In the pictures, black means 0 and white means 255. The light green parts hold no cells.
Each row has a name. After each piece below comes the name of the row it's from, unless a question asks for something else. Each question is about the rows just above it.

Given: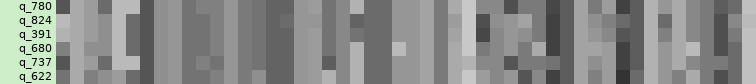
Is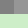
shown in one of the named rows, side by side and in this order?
yes
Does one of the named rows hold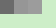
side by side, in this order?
no
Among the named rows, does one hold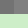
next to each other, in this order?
yes
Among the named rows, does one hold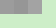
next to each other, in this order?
no
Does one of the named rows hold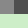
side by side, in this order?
yes
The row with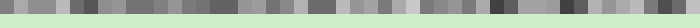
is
q_680

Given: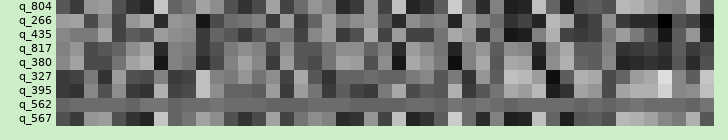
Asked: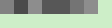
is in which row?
q_817
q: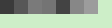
q_435
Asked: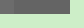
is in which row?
q_562
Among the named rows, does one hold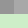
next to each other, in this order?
yes

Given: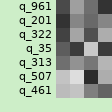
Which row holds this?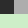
q_507
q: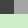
q_322
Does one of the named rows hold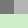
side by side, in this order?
yes
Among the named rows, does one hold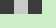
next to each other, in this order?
yes

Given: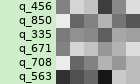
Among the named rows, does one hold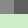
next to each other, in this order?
yes
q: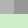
q_708
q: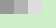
q_671
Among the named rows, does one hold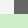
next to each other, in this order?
no
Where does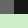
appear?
q_563

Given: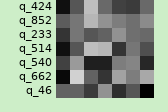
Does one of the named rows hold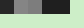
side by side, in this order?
no
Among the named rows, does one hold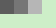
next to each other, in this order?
yes
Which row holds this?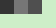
q_514
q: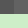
q_233

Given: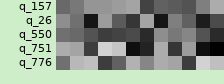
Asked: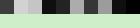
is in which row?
q_751
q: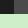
q_26
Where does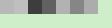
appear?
q_776
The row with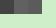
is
q_157
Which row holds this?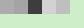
q_776
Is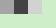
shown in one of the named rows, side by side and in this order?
no

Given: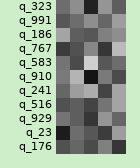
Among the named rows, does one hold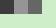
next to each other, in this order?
no
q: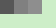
q_186
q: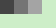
q_516
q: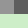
q_323
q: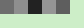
q_323
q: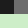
q_23

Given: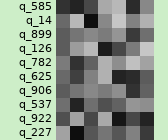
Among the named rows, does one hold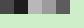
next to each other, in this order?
no
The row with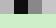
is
q_14

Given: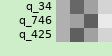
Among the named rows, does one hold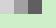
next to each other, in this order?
no
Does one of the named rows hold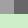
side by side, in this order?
no
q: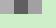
q_425
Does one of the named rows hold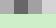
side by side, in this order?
yes
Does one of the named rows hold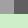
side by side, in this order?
yes

